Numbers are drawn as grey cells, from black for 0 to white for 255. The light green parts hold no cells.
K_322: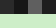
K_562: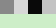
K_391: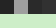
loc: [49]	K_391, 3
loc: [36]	K_391, 0
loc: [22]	K_322, 1
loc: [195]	K_562, 3
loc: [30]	K_322, 3
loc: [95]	K_322, 2

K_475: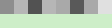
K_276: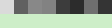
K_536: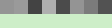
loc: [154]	K_536, 1
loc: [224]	K_475, 7
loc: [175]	K_536, 3
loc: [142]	K_475, 0
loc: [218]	K_276, 0
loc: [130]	K_276, 3

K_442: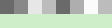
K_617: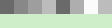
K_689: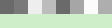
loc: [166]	K_689, 5
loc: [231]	K_442, 2

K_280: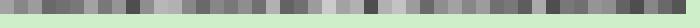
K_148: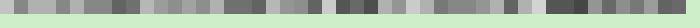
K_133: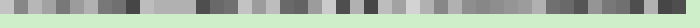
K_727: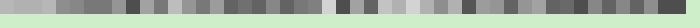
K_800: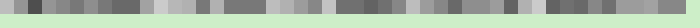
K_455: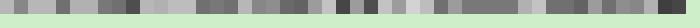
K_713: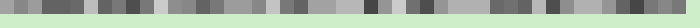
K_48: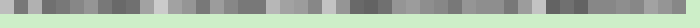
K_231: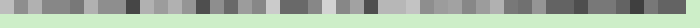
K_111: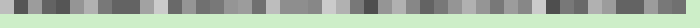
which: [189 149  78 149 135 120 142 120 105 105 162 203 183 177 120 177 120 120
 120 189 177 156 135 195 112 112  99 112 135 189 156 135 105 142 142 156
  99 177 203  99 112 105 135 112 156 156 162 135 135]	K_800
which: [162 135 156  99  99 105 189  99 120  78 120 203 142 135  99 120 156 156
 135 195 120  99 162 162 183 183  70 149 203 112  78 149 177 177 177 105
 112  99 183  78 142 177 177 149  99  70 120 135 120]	K_713
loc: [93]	K_280, 37
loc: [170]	K_280, 38
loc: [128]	K_727, 22

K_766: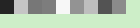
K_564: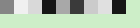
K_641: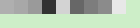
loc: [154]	K_641, 2
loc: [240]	K_564, 1
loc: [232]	K_641, 8
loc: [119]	K_766, 2
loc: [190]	K_766, 6

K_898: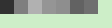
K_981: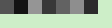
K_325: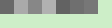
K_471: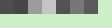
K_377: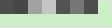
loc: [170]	K_325, 1
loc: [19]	K_981, 1
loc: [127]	K_898, 1
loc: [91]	K_471, 6
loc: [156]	K_471, 2

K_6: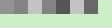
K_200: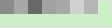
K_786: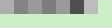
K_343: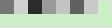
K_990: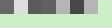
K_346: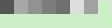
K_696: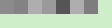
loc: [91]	K_990, 2
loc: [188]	K_786, 6

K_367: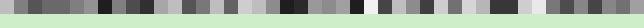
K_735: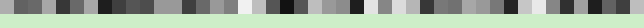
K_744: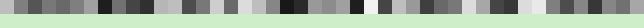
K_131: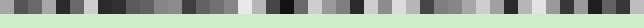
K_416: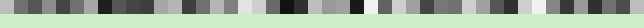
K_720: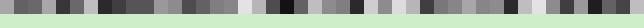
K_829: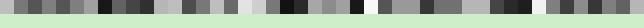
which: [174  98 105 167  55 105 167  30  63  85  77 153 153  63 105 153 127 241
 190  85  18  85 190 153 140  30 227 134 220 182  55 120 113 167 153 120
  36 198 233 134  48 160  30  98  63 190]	K_735
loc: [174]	K_735, 0
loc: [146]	K_367, 6
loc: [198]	K_735, 37
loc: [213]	K_367, 33
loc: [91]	K_131, 9
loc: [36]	K_735, 36

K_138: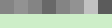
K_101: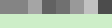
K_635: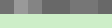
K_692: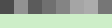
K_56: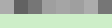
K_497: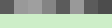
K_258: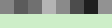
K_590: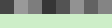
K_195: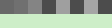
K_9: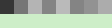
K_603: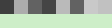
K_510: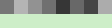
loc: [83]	K_590, 4
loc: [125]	K_590, 2
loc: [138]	K_258, 4

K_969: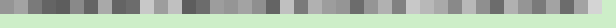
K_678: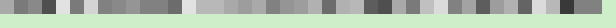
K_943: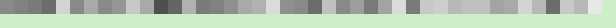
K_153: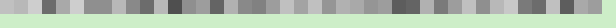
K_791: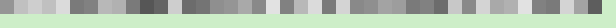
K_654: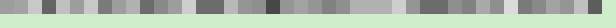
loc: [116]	K_791, 14
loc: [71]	K_654, 19

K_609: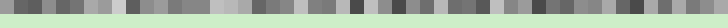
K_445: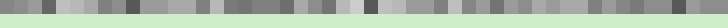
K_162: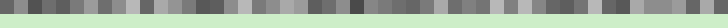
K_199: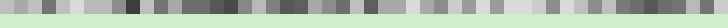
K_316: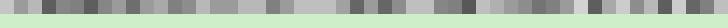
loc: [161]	K_316, 24
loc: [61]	K_199, 9
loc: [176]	K_316, 35
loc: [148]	K_162, 12
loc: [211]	K_316, 41
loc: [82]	K_162, 2
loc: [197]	K_316, 0

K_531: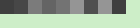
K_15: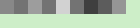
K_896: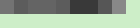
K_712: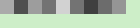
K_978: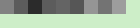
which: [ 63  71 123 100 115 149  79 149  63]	K_531
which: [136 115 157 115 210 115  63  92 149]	K_15
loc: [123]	K_531, 2
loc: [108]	K_712, 7
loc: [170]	K_712, 0

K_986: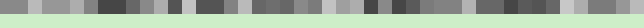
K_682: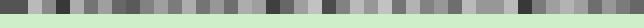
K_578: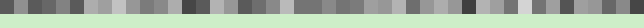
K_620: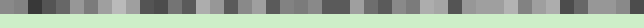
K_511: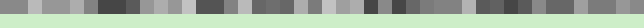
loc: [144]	K_578, 1
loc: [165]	K_620, 31
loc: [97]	K_511, 35

